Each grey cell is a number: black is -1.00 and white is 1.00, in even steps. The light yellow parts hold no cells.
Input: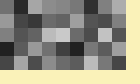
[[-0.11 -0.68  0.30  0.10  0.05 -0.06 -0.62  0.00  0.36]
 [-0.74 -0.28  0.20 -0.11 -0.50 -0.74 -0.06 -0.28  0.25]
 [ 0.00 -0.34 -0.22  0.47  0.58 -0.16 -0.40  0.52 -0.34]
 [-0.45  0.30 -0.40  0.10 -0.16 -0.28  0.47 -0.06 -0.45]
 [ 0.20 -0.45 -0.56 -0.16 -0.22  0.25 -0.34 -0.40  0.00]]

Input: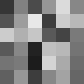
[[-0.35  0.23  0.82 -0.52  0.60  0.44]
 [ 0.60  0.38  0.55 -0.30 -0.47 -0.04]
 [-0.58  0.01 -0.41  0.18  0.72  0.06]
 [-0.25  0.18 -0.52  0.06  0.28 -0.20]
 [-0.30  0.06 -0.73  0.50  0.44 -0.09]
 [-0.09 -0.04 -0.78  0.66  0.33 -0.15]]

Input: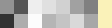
[[-0.61  0.36  0.98  0.42  0.54  0.70  0.31]
 [ 0.15 -0.33  0.87  0.76  0.64  0.26  0.00]]

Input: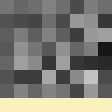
[[-0.20  0.25  0.08 -0.57  0.25 -0.57 -0.63 -0.68]
 [-0.31  0.13 -0.08 -0.31  0.13 -0.20 -0.03 -0.83]
 [-0.08 -0.20 -0.14  0.02 -0.14 -0.41 -0.03 -0.14]
 [-0.26  0.02 -0.20  0.02 -0.08 -0.46  0.19 -0.31]
 [-0.26 -0.03 -0.26  0.02 -0.26 -0.52  0.19  0.25]
 [-0.36 -0.41 -0.46 -0.14 -0.41  0.19  0.13 -0.57]
 [-0.36 -0.52 -0.52  0.31 -0.52  0.08  0.52 -0.41]]

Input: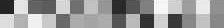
[[ 0.73  0.39  0.88  0.57 -0.18  0.34  0.29  0.34 -0.34  0.45 -0.61  0.62
  -0.55  0.06  0.51  0.06]
 [-0.72  0.78 -0.23 -0.28  0.68 -0.12  0.51  0.18 -0.67 -0.34  0.00  0.93
   0.62  0.23  0.83  0.12]]

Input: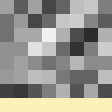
[[ 0.14  0.14  0.77  0.55 -0.16 -0.61 -0.01  0.61]
 [ 0.20  0.26  0.49  0.43 -0.06 -0.22 -0.22  0.49]
 [-0.11  0.32  0.32  0.88  0.38 -0.40 -0.66  0.38]
 [ 0.26 -0.28  0.26 -0.45 -0.22  0.49  0.55 -0.01]
 [ 0.14  0.26  0.09 -0.11  0.04  0.43  0.09  0.09]
 [-0.50 -0.56 -0.34 -0.01  0.38 -0.34  0.32 -0.40]
 [-0.11  0.20 -0.45 -0.16  0.55  0.61  0.04 -0.28]]

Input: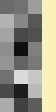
[[-0.11  0.72  0.56]
 [-0.43 -0.77  0.46]
 [-0.16 -0.11  0.23]
 [ 0.11 -0.88  0.00]
 [ 0.17 -0.22 -0.05]
 [ 0.34 -0.49 -0.27]
 [ 0.40  0.06 -0.32]
 [ 0.29 -0.43 -0.37]]
